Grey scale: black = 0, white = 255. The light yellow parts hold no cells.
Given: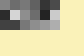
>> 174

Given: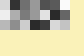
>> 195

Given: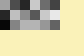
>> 99

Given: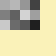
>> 31

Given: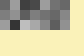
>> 145

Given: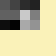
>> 147
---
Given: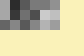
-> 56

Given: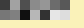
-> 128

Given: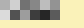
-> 82

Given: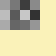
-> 90

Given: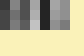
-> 112

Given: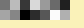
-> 134
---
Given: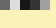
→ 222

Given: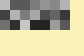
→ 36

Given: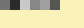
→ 201

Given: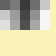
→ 167

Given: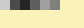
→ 37

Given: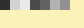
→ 75

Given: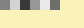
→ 57
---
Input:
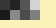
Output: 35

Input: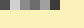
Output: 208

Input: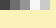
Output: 110

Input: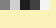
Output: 208

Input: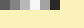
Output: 131

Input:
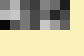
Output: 178

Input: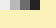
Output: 185

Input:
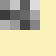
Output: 198

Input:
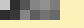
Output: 45
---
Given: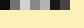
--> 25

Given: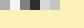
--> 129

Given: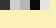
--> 52

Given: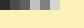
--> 77

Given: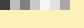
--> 128

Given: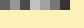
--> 75

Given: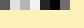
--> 36

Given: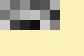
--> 37
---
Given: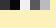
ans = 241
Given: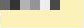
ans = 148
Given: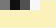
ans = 16
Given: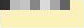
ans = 218
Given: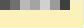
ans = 208
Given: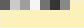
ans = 114
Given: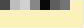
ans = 8
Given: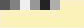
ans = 151
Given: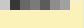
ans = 92
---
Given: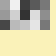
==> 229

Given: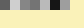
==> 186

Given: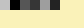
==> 158

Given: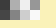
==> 239

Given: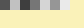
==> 213

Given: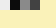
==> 138

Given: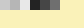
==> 202

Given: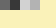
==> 179
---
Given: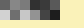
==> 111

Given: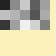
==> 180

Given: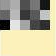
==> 185

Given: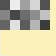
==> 71

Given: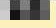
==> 19

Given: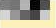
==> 150

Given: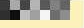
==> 14

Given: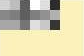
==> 126

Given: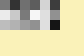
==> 201
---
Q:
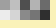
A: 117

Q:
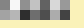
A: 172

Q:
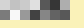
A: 99

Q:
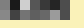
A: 155

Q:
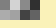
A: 67

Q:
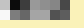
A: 82

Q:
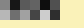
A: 205

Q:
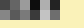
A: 195
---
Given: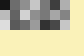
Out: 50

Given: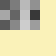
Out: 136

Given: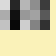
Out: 206

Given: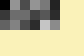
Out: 44

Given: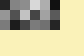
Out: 123

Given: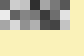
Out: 77

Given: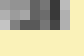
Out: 118
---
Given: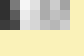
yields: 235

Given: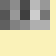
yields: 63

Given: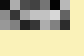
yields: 164

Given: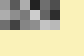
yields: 123

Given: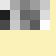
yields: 102

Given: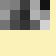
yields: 40

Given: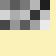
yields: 193

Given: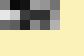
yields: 60

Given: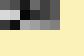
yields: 6
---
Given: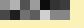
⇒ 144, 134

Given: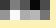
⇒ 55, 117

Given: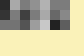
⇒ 43, 94

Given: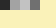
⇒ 41, 112

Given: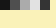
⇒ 21, 52

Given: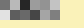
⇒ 115, 127

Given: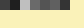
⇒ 63, 52
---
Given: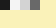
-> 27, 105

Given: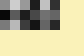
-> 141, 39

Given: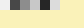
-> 240, 220

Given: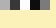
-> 177, 123

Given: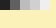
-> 34, 239

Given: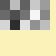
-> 87, 189

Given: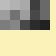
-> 188, 33

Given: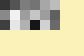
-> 54, 106

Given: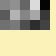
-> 133, 66

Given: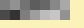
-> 126, 146
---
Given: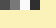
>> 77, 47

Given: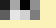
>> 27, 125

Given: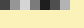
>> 68, 179

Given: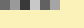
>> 107, 165

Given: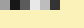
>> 159, 52

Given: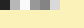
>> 35, 217
